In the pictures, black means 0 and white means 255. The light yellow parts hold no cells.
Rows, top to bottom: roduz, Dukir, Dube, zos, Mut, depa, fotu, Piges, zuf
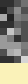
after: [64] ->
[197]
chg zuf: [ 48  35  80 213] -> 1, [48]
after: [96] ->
[80]
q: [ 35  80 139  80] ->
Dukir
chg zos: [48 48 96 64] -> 3, [80]
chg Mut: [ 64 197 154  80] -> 2, [139]
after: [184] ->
[112]

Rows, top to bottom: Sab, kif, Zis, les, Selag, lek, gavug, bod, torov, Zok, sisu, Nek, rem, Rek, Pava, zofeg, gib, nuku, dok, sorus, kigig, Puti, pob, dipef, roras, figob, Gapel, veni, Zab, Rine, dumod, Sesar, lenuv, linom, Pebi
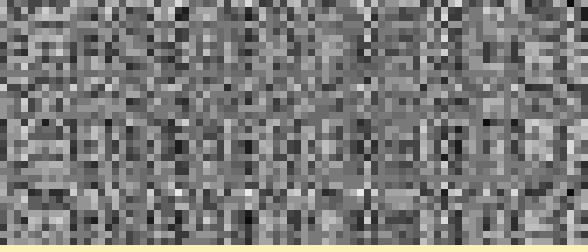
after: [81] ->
[44]
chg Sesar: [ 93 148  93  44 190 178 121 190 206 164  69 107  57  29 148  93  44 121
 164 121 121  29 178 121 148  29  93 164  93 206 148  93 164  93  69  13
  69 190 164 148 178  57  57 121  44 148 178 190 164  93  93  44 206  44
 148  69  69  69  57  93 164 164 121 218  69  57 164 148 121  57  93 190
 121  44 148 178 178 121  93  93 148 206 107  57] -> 70, [107]
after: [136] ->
[148]

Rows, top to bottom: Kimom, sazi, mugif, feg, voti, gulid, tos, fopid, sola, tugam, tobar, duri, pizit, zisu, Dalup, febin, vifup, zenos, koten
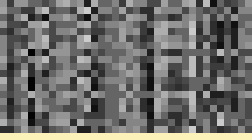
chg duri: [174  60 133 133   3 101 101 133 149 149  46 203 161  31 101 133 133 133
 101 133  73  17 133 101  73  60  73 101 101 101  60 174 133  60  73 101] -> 11, [187]
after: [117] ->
[161]
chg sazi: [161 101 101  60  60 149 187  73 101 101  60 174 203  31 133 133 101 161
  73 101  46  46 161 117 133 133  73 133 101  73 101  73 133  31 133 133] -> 23, [133]
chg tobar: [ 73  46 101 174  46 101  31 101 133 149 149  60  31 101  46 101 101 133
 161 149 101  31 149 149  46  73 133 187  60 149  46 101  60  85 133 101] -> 33, [101]
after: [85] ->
[101]

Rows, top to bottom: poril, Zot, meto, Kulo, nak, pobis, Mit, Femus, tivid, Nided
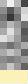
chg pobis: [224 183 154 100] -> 1, [197]
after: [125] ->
[139]
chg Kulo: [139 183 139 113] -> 2, [154]
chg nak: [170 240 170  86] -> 1, [224]
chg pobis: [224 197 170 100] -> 2, [154]
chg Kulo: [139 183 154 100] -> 3, [113]
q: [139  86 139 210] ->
Zot

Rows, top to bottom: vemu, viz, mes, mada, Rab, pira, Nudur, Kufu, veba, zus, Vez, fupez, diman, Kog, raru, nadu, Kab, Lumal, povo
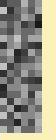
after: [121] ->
[93]
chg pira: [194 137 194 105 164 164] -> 0, [178]
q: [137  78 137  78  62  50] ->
fupez

